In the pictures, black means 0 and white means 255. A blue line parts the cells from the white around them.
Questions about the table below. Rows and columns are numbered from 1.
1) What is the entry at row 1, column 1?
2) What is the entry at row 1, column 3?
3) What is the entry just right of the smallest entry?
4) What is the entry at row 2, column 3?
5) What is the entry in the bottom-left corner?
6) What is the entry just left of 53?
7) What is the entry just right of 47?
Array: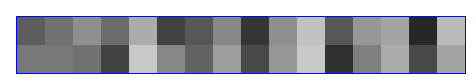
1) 93
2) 142
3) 186
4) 113
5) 120
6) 135
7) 127

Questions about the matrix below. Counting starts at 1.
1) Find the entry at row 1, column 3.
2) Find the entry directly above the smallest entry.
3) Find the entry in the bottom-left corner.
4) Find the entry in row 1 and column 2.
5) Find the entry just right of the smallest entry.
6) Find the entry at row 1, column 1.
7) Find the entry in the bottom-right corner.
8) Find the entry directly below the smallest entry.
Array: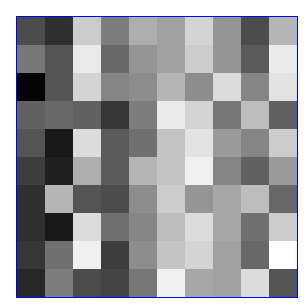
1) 204
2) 119
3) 39
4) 47
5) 84
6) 76
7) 84
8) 97

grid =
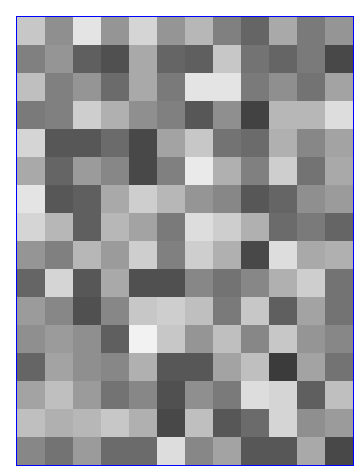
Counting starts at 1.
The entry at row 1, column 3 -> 228
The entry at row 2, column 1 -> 128
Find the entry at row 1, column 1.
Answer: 199
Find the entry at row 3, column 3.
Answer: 149
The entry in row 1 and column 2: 143
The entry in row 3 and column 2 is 128
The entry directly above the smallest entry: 199
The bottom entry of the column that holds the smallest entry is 87
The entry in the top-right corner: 149
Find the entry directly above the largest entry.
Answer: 199
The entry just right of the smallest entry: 163
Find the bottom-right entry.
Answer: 72
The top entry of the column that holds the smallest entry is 169
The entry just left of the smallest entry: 191
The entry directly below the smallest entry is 213
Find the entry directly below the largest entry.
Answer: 176
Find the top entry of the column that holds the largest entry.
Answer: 213
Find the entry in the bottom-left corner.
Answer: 135
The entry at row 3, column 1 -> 191

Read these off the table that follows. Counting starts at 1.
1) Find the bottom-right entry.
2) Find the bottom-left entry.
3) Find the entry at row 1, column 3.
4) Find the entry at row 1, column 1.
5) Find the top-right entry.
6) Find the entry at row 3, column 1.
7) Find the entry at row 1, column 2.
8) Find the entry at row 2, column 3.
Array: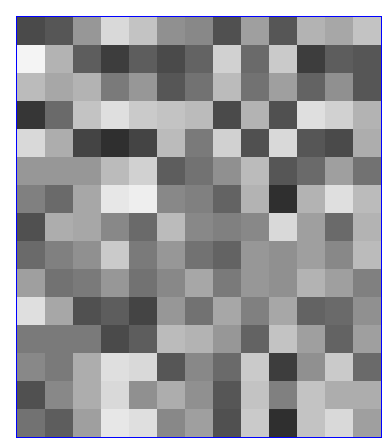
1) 159
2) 114
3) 151
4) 74
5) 195
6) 187
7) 86
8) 93

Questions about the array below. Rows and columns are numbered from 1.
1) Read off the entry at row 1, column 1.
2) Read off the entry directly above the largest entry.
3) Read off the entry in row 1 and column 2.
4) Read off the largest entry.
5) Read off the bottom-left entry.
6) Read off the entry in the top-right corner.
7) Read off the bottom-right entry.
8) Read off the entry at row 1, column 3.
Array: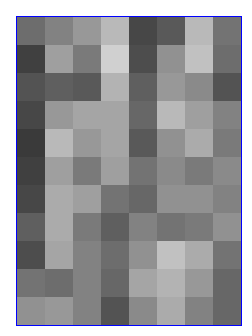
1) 109
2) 185
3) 130
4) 208
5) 145
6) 115
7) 103
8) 152
